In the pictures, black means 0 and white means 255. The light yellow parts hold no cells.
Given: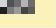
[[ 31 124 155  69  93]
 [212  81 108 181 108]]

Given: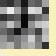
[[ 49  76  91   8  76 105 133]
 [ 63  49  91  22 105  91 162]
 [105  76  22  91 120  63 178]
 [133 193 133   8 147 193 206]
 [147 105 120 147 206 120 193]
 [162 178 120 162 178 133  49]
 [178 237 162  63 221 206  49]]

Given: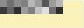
[[ 58  99  46 156 128 195 223 112  46]
 [140 112 140 128 183 156  87 156 183]]

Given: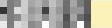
[[ 52 124 219 205 151 166  65 180 151 109 151 151  93]
 [180 124 138 193 166 180 138 180 166  80 166 109  80]
 [193 124 138 205 166 180 151 193 166 109 166 124  93]
 [235 124 219 205 138 151 250 180 151  93 138 250  93]]

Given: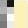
[[121 235]
 [136 251]
 [164  23]
 [178 207]]

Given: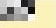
[[105 134 162 148 249]
 [192  60 176 205  14]
 [205 221 234  30  74]]

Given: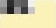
[[132  31 145  59 197]
 [158  45 102  89 240]]

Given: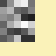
[[ 73 144 223 238 116]
 [ 89 116 197  48  48]
 [101 171 210 251 210]
 [129  73  60  89 159]
 [144 129 171  48  32]
 [159 183 101  89 129]]

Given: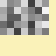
[[109  78 151 165  64 204 232]
 [137 190  64 204  93 177 123]
 [165 109 218 165 123  78 244]
 [177  93  93 190 137 151 123]
 [218 137 151 218  64 204 151]]
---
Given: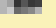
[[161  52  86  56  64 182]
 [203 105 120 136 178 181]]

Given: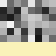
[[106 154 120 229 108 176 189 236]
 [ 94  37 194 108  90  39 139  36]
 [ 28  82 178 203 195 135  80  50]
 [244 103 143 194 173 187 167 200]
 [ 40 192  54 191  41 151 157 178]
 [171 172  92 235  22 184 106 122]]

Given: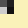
[[ 32  80]
 [ 18 204]]

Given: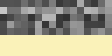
[[ 83  81 110  82 108  78 125  57  71  66 169  78  58 107 163  82]
 [113 113 167 182 130 148 146 174 120 142  89 181 175 138 155 198]
 [ 72  95 104  51  92 182 181  57  49 116 103  50 107  54 136  54]
 [154 108  98  83 165  54 144  57 100 150 146  66  66  64 132  76]
 [101  92  95  70 159 104  76 118  80 139 146  83 125 146 112  74]]

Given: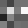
[[ 68 114 114  99]
 [222 124 248 118]
 [132  91  93  33]
 [ 72 113 109 129]]

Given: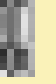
[[135  81 118 180  68]
 [113 136 209 172 148]
 [112 133 225 177 129]
 [112 134 225 176 130]
 [111 138 221 174 144]
 [106 149 207 169 171]
 [ 85 117 172 193 110]
 [145  62  78 179  44]
 [139  74 101 178  61]
 [137  80  97 176  76]
 [ 95 168 188 158 224]]
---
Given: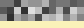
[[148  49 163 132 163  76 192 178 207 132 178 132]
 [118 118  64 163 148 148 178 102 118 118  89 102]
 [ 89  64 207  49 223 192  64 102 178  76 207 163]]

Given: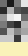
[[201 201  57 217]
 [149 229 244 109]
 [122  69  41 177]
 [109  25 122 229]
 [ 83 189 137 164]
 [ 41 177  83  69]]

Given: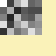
[[254  63 174 222 100 115]
 [222  63 160 206 130 145]
 [130  38 190 100  88 160]
 [100 174  38  88  75  75]
 [ 50 190 115 145 222 160]]

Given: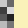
[[201 104]
 [187 118]
 [ 88  35]
 [ 62 217]]

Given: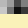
[[199 115  16  56]
 [184 157  72 127]]

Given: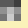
[[144 187 144]
 [117 203 117]
 [ 89  89  62]]

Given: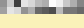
[[160 228 215 146 174 105  92  78 186 119 119 105]
 [146 201  62 228 215 186 174 254 240 201 174 133]]
